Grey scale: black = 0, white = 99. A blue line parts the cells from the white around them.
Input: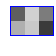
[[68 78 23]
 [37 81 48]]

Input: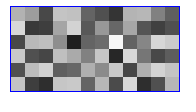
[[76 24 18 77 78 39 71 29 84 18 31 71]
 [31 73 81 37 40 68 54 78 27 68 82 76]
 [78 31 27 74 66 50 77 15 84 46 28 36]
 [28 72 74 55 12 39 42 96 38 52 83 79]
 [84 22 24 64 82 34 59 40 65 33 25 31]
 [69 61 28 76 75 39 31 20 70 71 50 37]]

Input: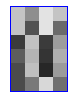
[[29 47 84 43]
 [29 74 15 60]
 [36 70 20 68]
 [23 75 23 61]
 [76 32 88 41]
 [76 55 88 76]]

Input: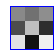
[[88  7 93]
 [30 74 18]
 [53 44 55]]

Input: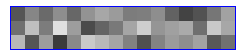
[[71 33 61 23 53 78 72 64 50 31 51 60 55 63 34 44]
 [43 74 48 87 61 29 39 47 64 80 58 62 66 43 78 65]
 [33 52 41 55 40 57 65 60 48 49 55 38 26 32 46 63]]

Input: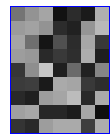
[[20 16 61 66 66 24 67]
 [62 65 15 15 11 65  6]
 [16 12 61 64 73 16 66]
 [23 24 10 66 64 22 18]
 [21 55 77 12 41 13 52]
 [61 59 16 22 18 67 12]
 [64 43  8 31 17 65 22]
 [60 63 57 17 13 58 72]
 [45 57 64  7 17 10 68]]

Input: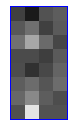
[[31 88 32 32]
 [40 53 36 30]
 [36 42 33 42]
 [30 19 28 39]
 [29 29 24 35]
 [44 65 41 27]
 [34 43 25 35]
 [25 10 32 36]]
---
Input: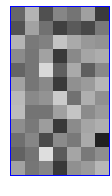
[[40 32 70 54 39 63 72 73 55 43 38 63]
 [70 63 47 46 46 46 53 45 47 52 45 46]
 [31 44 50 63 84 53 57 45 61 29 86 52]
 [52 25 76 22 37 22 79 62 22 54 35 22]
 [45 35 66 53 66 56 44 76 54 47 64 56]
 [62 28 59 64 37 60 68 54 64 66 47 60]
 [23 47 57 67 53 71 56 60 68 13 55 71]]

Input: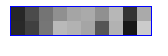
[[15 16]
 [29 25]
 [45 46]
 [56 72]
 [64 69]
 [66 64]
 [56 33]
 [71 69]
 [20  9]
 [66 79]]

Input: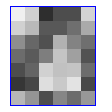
[[93 81 55 42 30 21 71]
 [81 72 40 35 39 27 58]
 [18 34 31 49 81 86 30]
 [30 34 69 76 75 78 52]
 [30 43 51 62 76 88 42]
 [82 66 43 32 42 28 59]]

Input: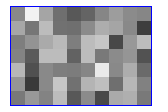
[[53 65 49 51 71 58 47]
 [94 46 57 35 31 22 59]
 [64 73 66 73 53 53 51]
 [43 44 72 73 49 77 73]
 [34 43 49 38 48 44 34]
 [39 54 73 73 52 70 54]
 [52 67 77 47 91 74 28]
 [61 64 28 54 53 43 66]
 [54 53 59 58 67 71 68]
 [52 24 73 32 41 50 47]]

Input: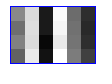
[[53 43 50 38]
 [85 86 85 91]
 [10 10  3  7]
 [97 95 91 99]
 [42 44 45 48]
 [18 16 18 25]]

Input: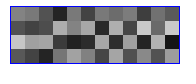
[[51 32 77 34]
 [47 26 62 26]
 [32 30 64 14]
 [14 67 23 46]
 [47 51 13 63]
 [26 65 17 50]
 [47 16 65 27]
 [42 68 18 64]
 [48 27 62 31]
 [24 78 14 53]
 [44 41 69 32]
 [35 78  8 61]]

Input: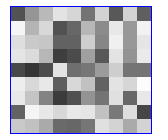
[[32 95 86 89 28 92 90 38 78]
 [58 70 78 85 21 84 76 95 75]
 [72 84 77 71 30 90 51 90 66]
 [88 32 38 24 88 36 23 84 41]
 [83 40 38 29 43 84 31 90 40]
 [45 71 80 62 46 75 57 89 46]
 [82 54 52 34 60 38 45 75 87]
 [34 90 93 88 80 88 87 47 82]
 [82 59 59 57 45 83 40 86 66]
 [37 94 89 91 45 98 90 27 82]]
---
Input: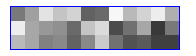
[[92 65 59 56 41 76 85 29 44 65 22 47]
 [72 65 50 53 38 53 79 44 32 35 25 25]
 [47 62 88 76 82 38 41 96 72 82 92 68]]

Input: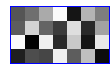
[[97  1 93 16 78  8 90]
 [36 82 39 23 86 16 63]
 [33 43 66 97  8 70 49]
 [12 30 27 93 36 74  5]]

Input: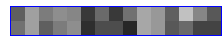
[[44 62 37 48 55 18 30 30 15 65 59 34 41 26 26]
 [37 62 48 55 52 22 41 22 44 65 59 37 75 52 34]]

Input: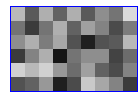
[[81 72 81 59 42 62 38 29 51]
 [72 35 68 38 68 35 55 45 85]
 [55 68 48 65 32 12 32 35 72]
 [45 23 45 68 38 62 51 29 48]
 [32 38 59 12 29 78 65 51 23]
 [23 51 68  8 45 55 55 26 42]]

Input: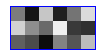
[[81 55 41 93 22 19]
 [48  8 77 12 45 85]
 [37 29  5 51 33 73]]

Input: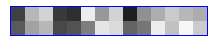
[[35 63 71 28 32 49 89 85 39 46 92 75 96 79]
 [25 71 82 22 18 92 59 82 12 56 67 79 71 67]]

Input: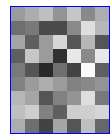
[[74 80 50 37 80 80 83]
 [71 64 33 50 57 86 47]
 [67 43 26 64 33 74 40]
 [64 37 60 83 33 71 33]
 [60 67 74 57 77 53 67]
 [50 60 67 60 50 53 57]
 [47 33 16 43 26 97 37]
 [43 47 29 29 53 86 71]
 [37 77 60 19 90 53 90]]

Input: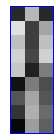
[[87 24 64]
 [81 27 81]
 [77 13 48]
 [74 24 74]
 [33 64 33]
 [20 68 41]
 [16 71 16]
 [ 7 48 30]
 [ 3 61 37]]
